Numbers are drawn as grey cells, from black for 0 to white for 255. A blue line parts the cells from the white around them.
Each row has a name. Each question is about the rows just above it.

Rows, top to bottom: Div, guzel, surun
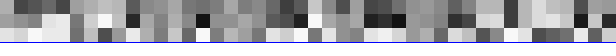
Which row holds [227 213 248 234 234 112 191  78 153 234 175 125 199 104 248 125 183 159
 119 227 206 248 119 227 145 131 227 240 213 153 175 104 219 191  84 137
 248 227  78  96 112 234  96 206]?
surun
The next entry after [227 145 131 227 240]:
[213]
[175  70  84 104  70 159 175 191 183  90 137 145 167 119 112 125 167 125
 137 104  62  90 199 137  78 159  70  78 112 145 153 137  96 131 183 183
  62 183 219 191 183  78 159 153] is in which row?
Div
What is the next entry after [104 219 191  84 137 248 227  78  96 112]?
[234]

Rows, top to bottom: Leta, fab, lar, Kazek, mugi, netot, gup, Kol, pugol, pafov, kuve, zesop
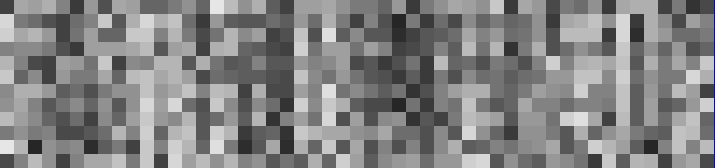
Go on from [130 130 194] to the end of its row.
[ 93 152 115 187 159  65]
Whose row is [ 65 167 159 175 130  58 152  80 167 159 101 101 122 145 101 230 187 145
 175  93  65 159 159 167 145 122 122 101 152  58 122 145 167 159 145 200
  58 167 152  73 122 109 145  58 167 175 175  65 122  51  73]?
Leta

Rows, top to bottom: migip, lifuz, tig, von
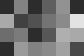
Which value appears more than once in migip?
[44]
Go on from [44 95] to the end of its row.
[146  44]
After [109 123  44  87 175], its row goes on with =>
[169]
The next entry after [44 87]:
[175]
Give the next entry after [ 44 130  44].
[95]
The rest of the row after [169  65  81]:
[116 138 227]

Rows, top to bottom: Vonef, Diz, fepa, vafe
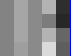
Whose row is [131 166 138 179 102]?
fepa
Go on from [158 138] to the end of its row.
[218  94]
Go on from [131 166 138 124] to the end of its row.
[39]

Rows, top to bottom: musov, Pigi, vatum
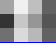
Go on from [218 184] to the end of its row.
[98]
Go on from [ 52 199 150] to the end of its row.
[85]
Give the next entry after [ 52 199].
[150]
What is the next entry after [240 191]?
[98]

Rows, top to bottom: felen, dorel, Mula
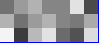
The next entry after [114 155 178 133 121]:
[170]
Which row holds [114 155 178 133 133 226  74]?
felen

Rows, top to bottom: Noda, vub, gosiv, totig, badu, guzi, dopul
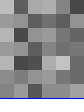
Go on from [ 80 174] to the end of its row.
[194 107]
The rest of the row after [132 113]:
[119]
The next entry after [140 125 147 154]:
[119]

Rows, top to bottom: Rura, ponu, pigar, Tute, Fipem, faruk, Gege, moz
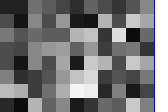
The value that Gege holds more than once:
[173]
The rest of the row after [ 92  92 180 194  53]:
[223  12 106]
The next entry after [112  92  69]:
[46]

